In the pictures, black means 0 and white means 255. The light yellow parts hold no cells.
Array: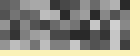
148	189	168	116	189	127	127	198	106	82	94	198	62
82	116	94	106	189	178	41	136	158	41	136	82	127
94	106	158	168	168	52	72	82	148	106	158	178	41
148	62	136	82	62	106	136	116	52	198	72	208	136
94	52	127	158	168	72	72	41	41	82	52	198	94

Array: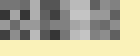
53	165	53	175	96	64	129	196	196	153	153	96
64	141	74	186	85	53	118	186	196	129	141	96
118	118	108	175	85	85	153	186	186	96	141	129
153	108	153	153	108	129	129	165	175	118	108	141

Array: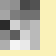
174	244	233	186
42	210	165	186
153	144	72	82
165	125	113	113
134	93	210	186

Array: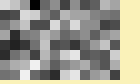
217	195	154	2	104	142	65	142	76	95	183	164
142	173	183	240	154	95	131	154	173	113	85	173
113	154	195	76	76	217	131	217	142	142	65	76
113	122	240	104	76	44	206	229	104	154	173	65
44	113	142	65	183	122	206	229	85	95	85	206
65	76	217	206	131	95	183	164	164	131	122	113
164	44	122	131	183	154	104	122	142	95	142	164
54	34	54	113	195	76	85	54	104	154	195	85

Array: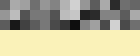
150	188	83	120	120	83	188	198	34	43	131	131	92	170
102	170	160	111	150	131	179	209	150	92	170	43	111	102
92	24	65	92	120	74	54	14	131	160	74	209	74	111

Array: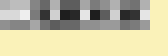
217	217	238	123	51	208	30	40	229	30	93	208	40	51	229
177	189	189	133	104	177	93	93	166	123	144	177	123	114	177
144	133	133	166	114	93	104	104	144	144	154	154	114	123	154

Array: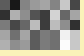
48	176	142	83	60	211	103	165
176	142	154	92	123	112	252	200
165	112	165	92	123	112	241	200
123	71	103	188	60	188	142	48
92	24	132	154	165	132	200	71
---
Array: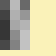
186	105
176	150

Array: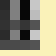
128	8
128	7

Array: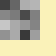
102	174
123	74

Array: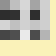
191	215
49	209

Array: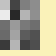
68	127
40	180

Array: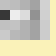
189	178
237	220
